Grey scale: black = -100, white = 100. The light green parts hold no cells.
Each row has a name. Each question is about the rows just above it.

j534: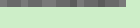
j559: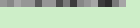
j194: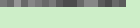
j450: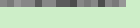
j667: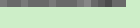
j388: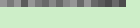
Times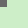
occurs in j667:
11
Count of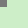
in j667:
4
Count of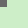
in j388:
5
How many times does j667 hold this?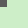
1

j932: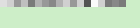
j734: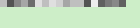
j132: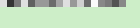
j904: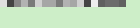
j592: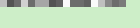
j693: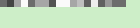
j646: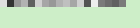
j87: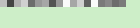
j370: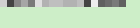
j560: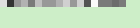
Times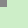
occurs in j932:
2
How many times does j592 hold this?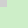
1
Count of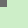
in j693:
4
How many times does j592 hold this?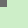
5
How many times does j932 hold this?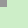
3

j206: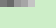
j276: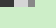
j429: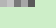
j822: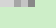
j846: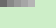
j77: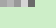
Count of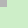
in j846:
1
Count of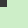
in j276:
2
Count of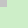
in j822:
1

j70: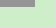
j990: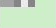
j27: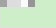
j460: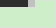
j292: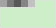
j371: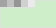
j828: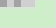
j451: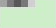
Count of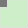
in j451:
2
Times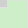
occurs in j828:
3
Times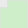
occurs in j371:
1
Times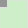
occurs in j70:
5
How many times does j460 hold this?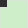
4
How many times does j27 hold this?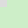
2
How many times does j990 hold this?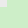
1

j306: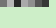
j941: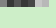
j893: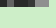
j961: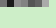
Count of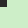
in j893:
3
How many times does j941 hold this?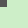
1

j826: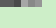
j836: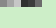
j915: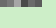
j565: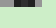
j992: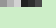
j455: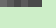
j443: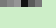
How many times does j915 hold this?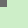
2
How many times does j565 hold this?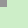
3
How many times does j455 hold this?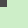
3
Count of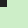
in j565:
2

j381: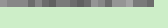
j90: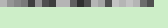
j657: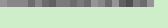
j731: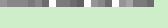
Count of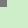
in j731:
5
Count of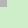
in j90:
6
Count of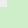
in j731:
0
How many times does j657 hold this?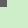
2

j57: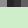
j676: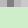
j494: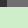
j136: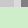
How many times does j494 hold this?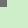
3
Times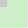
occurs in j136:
2

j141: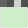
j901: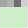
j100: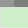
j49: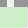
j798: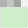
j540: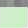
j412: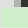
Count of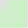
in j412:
2
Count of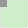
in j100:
2
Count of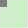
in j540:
1
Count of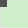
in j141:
2
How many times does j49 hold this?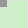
3
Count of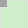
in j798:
1
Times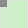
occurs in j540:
2

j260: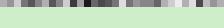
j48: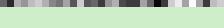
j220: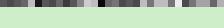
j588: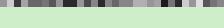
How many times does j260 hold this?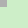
5
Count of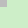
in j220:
5

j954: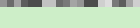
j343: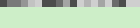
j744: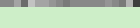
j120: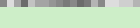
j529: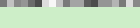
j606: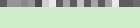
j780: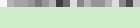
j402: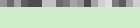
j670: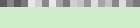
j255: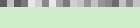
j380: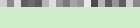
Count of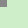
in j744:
9
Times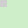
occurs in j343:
6
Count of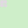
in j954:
1
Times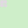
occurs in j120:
3
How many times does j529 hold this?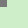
3
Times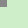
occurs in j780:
2

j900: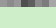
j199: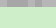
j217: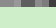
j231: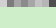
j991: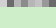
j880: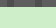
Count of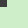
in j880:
0
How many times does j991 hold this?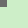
2
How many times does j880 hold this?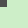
2
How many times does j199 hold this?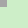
4
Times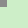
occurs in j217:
3
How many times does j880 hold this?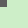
6

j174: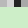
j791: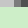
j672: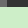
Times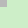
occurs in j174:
1
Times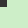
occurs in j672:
3
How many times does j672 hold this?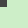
0

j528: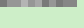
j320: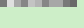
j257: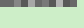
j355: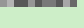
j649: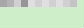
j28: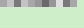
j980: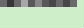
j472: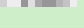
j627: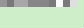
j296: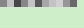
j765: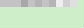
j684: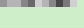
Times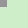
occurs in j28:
2
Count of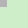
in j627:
0
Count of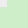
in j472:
3

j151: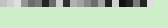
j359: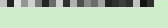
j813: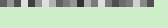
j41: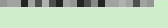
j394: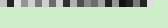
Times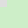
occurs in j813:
3
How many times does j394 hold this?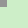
2
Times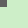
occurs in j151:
0
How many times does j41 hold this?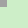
8
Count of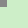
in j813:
1
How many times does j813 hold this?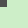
3

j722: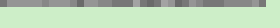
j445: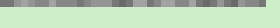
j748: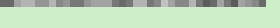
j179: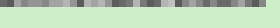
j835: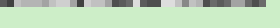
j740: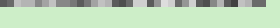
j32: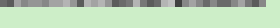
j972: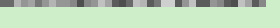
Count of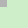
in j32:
5
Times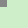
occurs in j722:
9
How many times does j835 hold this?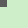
4

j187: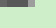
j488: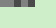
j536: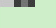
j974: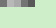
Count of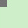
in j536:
1
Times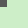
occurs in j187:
3
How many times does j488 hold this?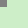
3
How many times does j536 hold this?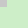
2
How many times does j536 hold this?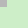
0
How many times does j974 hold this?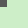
1
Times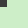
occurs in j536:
2

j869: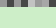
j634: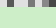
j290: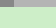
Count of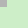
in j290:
6
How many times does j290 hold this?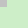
0
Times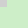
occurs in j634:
0
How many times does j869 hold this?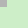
0
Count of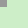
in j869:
3
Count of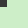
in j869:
0

